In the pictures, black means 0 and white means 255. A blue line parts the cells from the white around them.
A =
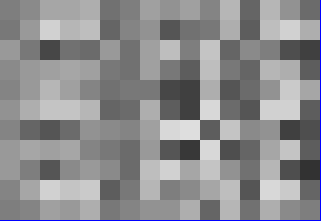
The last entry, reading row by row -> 126
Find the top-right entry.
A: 107
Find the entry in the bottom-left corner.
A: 126
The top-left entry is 126
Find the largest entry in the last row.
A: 182
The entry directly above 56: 222
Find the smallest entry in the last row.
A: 101
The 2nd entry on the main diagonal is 153
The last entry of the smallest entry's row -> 50
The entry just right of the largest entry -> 93
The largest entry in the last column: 174
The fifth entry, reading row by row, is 174
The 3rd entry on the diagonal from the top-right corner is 126
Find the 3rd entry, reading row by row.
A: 166
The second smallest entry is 56
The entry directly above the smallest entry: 93
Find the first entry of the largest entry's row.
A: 132
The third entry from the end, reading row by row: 174
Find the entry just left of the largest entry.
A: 216
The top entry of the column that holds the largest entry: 160
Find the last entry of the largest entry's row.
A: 78
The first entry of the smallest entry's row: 153
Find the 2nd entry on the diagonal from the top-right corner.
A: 209

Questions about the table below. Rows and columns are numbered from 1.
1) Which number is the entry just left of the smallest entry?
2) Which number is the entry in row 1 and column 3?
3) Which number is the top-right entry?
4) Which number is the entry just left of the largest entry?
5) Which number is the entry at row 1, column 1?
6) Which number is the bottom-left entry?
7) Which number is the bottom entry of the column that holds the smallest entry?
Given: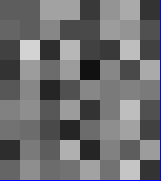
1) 156
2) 162
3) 51
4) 65
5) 93
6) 101
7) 162
